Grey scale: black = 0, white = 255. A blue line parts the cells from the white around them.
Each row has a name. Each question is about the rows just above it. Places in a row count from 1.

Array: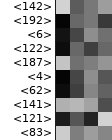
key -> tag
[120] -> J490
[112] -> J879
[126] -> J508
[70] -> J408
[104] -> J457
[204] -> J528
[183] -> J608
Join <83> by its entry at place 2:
J508
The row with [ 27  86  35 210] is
<121>
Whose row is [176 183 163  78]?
<141>
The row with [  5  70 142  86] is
<4>
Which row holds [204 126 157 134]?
<83>

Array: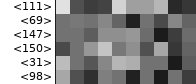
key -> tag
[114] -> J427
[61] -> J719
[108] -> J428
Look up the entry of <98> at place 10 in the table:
J719
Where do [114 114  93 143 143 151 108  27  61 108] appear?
<147>
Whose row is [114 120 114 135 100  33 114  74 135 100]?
<69>
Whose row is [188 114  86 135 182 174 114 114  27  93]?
<31>

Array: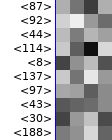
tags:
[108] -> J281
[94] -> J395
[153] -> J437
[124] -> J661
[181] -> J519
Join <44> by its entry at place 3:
J519
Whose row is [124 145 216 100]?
<188>
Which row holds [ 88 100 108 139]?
<43>

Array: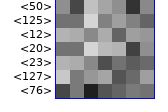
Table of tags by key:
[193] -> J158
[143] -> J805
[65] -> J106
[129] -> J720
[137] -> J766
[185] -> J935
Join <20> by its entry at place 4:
J935
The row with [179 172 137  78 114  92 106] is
<23>
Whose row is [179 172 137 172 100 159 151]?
<12>
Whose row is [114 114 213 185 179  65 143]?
<20>
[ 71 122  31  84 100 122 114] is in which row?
<76>

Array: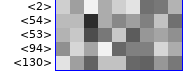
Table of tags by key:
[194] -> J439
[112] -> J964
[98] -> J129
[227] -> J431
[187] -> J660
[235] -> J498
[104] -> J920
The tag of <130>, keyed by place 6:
J920
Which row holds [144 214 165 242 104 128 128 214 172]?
<94>
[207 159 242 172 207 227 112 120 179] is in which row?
<2>
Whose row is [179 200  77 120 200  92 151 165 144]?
<53>

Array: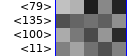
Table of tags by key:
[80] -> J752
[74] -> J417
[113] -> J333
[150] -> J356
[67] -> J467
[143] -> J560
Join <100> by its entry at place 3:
J417
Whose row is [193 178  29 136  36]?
<79>
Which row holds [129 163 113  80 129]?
<11>
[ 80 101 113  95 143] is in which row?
<135>

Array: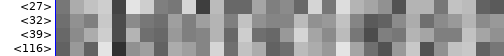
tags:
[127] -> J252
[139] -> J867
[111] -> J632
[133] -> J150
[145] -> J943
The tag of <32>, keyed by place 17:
J150
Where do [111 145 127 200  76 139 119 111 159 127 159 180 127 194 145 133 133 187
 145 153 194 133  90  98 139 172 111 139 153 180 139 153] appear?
<32>
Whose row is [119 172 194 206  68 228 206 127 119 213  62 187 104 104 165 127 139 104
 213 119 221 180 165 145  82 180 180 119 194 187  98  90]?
<27>

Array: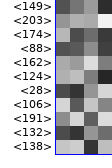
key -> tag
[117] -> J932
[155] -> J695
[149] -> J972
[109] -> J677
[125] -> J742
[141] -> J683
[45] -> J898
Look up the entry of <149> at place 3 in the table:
J695
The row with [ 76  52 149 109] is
<132>

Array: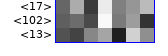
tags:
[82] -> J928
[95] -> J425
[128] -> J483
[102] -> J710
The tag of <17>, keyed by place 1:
J710
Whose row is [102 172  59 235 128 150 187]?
<17>
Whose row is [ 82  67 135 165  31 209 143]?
<13>
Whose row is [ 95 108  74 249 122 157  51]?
<102>

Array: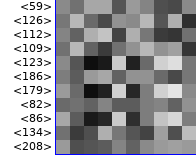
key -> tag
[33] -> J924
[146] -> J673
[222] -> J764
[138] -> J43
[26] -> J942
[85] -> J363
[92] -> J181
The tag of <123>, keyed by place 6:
J924
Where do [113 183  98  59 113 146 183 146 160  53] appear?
<109>

